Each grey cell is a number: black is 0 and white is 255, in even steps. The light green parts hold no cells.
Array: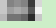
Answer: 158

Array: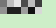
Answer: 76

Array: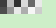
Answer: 217

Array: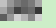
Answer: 94

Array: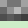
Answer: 145

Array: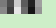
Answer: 92

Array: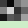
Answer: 212

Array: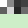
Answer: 136

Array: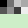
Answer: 114
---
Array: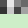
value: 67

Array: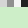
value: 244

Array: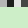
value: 227

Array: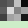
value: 176

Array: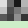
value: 143

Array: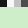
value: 192

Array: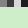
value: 215

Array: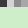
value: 139
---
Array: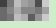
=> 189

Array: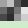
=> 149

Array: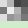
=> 164

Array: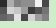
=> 226

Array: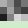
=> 214

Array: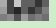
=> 83
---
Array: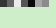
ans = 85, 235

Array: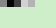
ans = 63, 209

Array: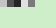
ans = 37, 224

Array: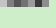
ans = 114, 196

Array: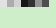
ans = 21, 226

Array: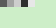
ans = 205, 231

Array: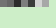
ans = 126, 211

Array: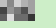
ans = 121, 220
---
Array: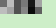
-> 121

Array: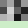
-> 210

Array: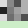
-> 123

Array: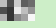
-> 235

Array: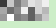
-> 97

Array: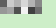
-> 215

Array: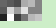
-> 226

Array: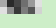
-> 111

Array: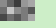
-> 138

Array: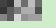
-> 174
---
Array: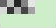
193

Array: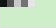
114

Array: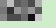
176

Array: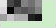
198

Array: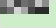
182

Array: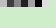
162

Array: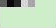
95
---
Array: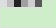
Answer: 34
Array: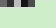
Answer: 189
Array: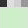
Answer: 208
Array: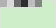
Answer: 106
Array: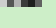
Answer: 179
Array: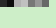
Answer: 178
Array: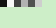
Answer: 65
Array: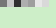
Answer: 48
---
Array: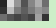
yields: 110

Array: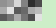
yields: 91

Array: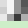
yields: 233

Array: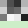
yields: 122

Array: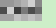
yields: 163

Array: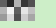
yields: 154
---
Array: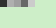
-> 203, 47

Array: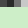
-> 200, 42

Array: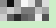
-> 247, 16

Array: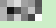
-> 253, 20

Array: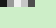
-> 239, 23

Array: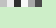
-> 248, 47

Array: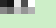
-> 255, 20

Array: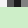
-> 244, 28

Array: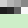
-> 248, 29
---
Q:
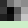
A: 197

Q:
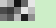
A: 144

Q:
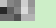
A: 179

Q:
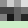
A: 38

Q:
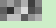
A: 175

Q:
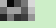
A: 149
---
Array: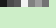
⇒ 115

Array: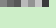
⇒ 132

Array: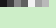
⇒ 135

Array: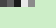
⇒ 97

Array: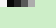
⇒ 89

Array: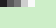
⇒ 119

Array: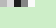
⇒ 185

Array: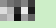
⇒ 130
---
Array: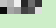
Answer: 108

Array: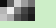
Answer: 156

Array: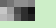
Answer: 142

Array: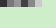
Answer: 136

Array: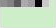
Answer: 7

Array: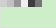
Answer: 61

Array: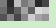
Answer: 41
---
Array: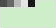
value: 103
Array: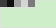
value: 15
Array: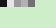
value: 230
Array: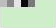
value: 135
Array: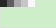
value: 95
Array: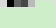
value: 3
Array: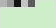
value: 151
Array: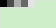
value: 77
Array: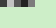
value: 195
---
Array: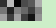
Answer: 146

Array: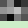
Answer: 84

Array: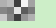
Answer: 176

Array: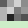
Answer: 82

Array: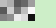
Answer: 18

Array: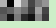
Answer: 58
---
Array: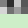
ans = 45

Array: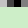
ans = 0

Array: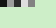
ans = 18

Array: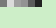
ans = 34

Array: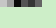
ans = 11

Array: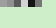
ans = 20

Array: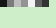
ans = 21
